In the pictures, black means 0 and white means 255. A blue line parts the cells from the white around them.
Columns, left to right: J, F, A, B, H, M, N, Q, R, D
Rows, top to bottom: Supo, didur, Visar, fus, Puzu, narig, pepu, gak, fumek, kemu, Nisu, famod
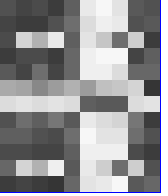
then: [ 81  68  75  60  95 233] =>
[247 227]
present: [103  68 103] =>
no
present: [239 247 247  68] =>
yes

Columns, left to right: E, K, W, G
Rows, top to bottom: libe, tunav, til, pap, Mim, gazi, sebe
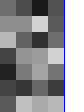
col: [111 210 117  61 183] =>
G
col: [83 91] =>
G
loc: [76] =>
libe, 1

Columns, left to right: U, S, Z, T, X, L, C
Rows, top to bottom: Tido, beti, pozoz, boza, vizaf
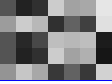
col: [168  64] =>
L
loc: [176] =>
boza, 5
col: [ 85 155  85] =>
U
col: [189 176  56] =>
L

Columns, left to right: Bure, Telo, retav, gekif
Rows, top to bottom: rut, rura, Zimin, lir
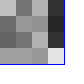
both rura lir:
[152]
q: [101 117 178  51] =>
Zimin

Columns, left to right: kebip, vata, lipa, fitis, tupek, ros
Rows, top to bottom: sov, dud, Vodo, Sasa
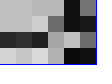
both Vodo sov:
[192]
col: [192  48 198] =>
vata
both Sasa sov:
[17]

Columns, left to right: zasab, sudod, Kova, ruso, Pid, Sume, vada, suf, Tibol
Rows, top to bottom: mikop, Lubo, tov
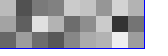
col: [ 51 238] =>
suf
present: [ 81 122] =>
yes
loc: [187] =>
mikop, 0
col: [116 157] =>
Tibol
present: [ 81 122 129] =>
yes
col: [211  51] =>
suf

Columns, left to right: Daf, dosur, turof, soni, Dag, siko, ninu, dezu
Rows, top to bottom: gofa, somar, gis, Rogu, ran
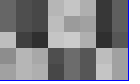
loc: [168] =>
Rogu, 2
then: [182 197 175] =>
[55 94]
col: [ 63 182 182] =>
dosur
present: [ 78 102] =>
no
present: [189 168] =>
no
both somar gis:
[189]

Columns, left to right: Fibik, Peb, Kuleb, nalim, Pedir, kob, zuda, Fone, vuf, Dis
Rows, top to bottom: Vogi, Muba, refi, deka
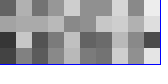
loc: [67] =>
deka, 0
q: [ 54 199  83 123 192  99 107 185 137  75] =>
refi
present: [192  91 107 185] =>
no
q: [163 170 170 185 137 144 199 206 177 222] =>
Muba
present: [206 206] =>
no
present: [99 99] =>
no
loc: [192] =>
refi, 4

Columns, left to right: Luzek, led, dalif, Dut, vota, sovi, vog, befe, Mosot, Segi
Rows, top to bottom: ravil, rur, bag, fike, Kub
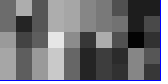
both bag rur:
[173]
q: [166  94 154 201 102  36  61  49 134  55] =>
Kub
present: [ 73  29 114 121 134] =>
no

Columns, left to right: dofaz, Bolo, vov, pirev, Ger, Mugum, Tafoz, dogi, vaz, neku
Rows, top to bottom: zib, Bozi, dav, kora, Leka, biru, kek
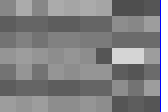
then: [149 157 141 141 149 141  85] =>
[93 85]
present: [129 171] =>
no
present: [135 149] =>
no
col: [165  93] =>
Ger
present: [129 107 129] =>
no

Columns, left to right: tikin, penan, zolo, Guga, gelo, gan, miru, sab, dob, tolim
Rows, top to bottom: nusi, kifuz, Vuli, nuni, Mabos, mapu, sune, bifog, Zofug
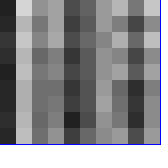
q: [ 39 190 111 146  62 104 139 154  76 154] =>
Zofug
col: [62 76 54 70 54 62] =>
gelo
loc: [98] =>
nusi, 5
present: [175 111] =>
yes
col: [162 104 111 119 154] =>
sab
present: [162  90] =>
yes

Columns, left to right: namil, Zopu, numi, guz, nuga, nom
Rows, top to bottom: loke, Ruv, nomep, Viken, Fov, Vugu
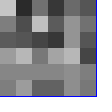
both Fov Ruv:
[126]
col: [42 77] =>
Zopu
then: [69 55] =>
[148  85]
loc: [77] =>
Ruv, 1
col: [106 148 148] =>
nuga
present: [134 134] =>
yes

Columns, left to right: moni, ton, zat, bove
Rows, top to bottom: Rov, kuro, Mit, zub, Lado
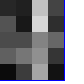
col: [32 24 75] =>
ton
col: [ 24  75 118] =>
ton
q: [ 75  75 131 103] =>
Mit
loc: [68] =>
Rov, 3

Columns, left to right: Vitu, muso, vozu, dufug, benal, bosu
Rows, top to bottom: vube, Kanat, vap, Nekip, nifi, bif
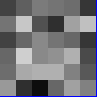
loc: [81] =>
Kanat, 2
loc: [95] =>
vube, 1

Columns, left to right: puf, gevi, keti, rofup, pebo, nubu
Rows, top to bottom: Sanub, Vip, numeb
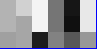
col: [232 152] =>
nubu
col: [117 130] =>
rofup
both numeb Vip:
[166]
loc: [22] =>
Sanub, 4

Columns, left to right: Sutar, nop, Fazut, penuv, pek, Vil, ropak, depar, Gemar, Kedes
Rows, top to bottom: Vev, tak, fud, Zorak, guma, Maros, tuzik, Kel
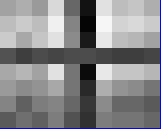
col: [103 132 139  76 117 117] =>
pek
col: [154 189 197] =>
Fazut
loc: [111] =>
Kel, 1
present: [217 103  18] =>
yes

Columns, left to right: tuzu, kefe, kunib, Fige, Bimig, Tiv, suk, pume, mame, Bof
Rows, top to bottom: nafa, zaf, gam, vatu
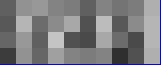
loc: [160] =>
vatu, 3
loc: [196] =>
gam, 3
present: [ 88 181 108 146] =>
no
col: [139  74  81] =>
mame
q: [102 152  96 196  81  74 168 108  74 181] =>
gam
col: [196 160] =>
Fige
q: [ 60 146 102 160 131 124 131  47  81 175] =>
vatu

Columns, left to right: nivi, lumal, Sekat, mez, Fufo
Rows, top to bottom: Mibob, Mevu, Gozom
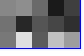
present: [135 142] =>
yes
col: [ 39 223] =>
lumal
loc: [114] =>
Mevu, 0

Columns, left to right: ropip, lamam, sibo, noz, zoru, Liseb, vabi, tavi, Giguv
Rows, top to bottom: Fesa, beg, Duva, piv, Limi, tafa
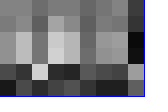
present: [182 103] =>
yes
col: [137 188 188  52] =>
lamam
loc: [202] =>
Duva, 3

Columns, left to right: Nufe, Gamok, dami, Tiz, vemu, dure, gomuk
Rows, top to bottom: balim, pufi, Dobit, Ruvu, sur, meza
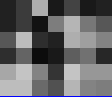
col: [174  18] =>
dami
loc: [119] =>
pufi, 5
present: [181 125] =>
no
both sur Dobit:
[131]
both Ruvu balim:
[25]

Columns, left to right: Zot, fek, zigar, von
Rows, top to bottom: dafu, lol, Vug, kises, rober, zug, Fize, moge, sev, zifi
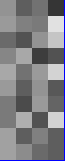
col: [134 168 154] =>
Zot
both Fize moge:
[122]
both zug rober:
[154]
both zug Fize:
[154]
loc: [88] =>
zug, 3
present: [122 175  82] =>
yes
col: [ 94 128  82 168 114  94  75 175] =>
fek

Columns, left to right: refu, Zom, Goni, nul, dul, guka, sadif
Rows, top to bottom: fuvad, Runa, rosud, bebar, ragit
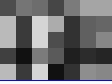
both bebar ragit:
[17]
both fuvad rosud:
[77]

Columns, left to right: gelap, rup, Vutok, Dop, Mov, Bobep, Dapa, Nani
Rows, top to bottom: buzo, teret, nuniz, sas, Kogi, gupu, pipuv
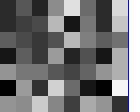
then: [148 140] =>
[203 134]
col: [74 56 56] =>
Vutok
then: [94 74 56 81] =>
[184 127]

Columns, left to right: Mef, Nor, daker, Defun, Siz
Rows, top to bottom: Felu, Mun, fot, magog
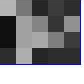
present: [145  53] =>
no
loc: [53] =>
Mun, 3
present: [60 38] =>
no
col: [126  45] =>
Defun
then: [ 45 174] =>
[38 45]

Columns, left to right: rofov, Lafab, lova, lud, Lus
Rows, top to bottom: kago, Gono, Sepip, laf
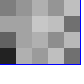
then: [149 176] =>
[149 191]
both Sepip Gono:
[163]
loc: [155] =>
laf, 2

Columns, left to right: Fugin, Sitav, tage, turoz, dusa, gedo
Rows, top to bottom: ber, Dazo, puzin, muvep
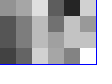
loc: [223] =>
ber, 2
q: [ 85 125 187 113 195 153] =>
Dazo
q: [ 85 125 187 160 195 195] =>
puzin

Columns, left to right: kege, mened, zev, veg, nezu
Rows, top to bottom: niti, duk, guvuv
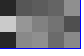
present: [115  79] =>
yes
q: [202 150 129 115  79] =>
duk
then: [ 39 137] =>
[143 107]
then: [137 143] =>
[107 137]
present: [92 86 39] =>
no
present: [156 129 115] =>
no

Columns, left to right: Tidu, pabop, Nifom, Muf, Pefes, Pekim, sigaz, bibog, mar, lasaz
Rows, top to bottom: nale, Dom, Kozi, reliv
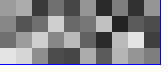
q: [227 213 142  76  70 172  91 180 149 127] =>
reliv
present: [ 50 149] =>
yes
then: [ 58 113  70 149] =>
[ 43 127]
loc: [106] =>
Dom, 4
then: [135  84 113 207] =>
[106 119]
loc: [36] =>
Dom, 7

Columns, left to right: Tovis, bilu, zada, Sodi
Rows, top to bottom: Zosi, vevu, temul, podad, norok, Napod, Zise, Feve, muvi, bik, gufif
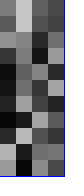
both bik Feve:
[26]
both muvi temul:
[41]
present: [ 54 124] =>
yes
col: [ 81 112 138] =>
zada
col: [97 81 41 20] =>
zada

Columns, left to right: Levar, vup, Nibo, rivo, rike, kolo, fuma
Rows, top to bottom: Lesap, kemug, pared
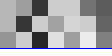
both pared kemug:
[204]
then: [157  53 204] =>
[204 115]
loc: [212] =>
kemug, 4
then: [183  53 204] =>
[163 212]
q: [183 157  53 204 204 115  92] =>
Lesap
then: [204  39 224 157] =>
[237 129]
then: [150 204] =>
[ 39 224]

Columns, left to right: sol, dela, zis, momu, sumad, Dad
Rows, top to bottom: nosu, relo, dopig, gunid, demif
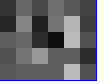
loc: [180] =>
relo, 4
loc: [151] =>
gunid, 2
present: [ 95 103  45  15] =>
yes
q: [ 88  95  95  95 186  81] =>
demif
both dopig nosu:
[103]
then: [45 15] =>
[186  81]
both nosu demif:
[88]

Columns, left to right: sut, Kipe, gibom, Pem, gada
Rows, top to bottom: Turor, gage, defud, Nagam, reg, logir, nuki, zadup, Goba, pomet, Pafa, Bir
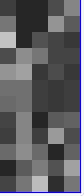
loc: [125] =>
Pafa, 2
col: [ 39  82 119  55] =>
gibom
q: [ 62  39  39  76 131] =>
Turor
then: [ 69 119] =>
[187  47]
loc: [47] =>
Bir, 3
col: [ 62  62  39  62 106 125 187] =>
gibom

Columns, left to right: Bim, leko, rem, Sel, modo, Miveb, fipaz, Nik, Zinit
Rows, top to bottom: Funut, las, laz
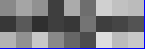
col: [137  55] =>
Bim
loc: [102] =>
laz, 4
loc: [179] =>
laz, 0
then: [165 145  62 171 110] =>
[208 193]
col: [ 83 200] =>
Zinit
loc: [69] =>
las, 7
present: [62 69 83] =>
yes

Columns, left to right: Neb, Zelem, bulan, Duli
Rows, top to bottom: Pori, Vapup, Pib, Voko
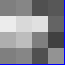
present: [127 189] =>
no
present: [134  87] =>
no

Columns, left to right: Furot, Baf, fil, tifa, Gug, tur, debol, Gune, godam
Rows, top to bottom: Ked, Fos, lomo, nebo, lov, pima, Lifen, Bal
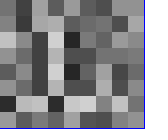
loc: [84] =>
Bal, 5
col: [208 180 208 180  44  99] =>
tifa
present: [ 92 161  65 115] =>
no

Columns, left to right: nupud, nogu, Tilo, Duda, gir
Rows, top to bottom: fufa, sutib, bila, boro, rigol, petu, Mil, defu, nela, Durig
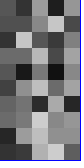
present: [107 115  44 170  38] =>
no
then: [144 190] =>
[107 163]

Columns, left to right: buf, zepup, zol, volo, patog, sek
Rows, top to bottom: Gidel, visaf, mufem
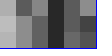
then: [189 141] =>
[97 40]
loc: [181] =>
mufem, 0
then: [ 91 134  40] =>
[ 91 141]
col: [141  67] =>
sek
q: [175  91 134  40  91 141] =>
Gidel
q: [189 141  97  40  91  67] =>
visaf

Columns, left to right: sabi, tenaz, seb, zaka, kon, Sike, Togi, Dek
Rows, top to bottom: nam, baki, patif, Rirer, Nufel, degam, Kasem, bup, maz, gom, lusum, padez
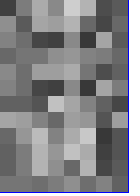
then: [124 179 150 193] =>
[171  64]
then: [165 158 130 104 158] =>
[150  84]
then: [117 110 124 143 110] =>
[130  97]
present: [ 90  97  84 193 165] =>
no
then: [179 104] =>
[ 70 104]

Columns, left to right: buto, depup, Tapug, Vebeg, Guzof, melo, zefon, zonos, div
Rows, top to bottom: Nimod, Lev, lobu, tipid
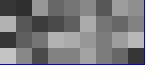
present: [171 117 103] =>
yes
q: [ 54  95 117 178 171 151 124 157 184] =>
lobu
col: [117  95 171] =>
Guzof
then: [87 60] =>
[74 95]
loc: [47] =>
Nimod, 1
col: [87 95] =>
depup
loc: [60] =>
Lev, 2

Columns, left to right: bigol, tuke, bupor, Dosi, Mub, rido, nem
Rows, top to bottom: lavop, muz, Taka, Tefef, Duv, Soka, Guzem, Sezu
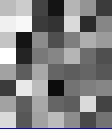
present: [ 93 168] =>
yes
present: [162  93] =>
yes
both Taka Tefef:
[79]
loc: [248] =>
muz, 1

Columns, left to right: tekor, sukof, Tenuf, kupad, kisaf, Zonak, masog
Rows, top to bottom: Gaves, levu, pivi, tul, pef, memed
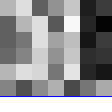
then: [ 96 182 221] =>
[ 88 247]
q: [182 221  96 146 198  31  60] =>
Gaves

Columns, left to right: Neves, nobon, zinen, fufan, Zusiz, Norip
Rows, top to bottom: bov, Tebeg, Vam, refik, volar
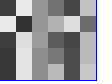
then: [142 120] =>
[ 76 186]
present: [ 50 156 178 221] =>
no
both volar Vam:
[186]
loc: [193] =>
bov, 5
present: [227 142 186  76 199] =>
yes

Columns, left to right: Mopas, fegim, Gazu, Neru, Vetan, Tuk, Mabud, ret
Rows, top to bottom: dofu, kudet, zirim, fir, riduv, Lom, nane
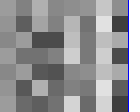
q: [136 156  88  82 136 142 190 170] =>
riduv
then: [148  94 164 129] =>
[182 114]
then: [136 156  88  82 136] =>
[142 190]
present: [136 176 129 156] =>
no
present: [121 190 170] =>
yes

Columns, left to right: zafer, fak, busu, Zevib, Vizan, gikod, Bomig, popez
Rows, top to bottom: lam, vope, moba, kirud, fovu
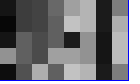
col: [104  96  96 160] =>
Zevib
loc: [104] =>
lam, 3
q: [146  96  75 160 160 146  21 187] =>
kirud
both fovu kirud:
[96]
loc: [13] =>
fovu, 0

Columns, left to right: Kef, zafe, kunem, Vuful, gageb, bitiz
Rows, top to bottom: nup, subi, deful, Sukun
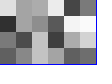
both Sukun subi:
[164]
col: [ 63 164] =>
Vuful
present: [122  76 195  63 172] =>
yes
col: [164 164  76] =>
zafe
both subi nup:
[164]
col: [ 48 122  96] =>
Kef
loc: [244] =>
subi, 4

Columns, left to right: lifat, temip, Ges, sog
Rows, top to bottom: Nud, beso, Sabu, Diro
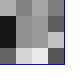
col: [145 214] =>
temip
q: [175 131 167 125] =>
Nud
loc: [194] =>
Sabu, 3
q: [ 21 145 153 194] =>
Sabu
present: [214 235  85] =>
yes
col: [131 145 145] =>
temip

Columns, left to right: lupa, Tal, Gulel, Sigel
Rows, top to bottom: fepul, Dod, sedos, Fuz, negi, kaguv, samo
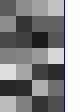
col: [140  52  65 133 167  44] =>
Tal
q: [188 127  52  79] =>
samo
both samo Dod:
[52]

